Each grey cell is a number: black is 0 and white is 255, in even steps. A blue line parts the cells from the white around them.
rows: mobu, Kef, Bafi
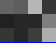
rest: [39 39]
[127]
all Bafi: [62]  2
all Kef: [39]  1 2

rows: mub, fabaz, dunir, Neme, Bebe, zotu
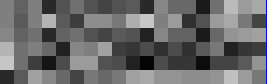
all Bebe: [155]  5 6
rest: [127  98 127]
[ 41  82 112  82  68  82  90  41 134 104 104  26 112 186 155 168]
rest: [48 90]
[120  33  54  61]

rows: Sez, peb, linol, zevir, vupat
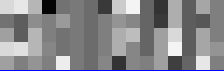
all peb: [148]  8
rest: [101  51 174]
[ 93 166 127]
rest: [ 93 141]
[127 154 121 108 127 148 134 101  57 174  93  87 127]
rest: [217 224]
[182 134 114 121 108 127 174 134 101 160 244  93 166 148]
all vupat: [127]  1 3 10 15

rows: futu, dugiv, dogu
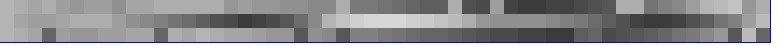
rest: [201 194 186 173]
[150 144 144 144 144 136 128 121 108  94  81  66  59  59  66  81  94 115
 128 158 186]
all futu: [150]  5 16 18 19 53
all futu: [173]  1 3 11 12 13 14 15 24 32 44 45 54
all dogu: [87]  21 24 33 45 52
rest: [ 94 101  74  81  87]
[ 94 101 115 121 136 150  87 186 101]

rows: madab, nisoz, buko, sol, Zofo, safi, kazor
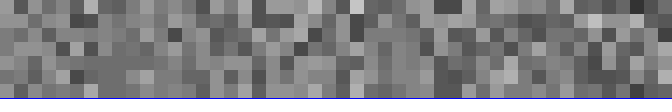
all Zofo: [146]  0 3 16 17 21 23 43 47
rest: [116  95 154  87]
[ 95 154  87 132 102  81 116 116 102 146  81 154 116 138  65]
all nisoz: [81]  6 18 20 37

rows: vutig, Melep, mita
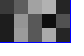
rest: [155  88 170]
[37]
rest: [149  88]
[14 81]
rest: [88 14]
[81]
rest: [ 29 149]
[88 14 81]
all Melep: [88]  2
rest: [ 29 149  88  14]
[81]

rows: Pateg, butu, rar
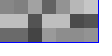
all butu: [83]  2 6
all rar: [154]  3
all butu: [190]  0 1 3 4
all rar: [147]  6

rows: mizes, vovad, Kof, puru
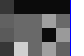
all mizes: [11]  1 2 3 4
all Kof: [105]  1 2
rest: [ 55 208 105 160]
[97]
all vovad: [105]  1 2 4
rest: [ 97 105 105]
[160 105]
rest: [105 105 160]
[105]

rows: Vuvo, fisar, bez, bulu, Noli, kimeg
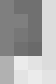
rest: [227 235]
[227]
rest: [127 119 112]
[220]
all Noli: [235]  1
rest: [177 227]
[235 227]
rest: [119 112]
[220]
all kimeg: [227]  1 3
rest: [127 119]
[112 220]

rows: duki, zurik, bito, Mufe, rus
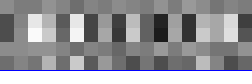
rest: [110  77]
[117  77 110 103 188 132  77 103]
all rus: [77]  9 11 16
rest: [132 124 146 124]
[153 140 117 132 124]
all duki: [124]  1 2 7 10 12 17

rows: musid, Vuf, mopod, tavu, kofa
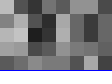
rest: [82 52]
[115  90 146 146  74]
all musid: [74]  7
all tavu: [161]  0

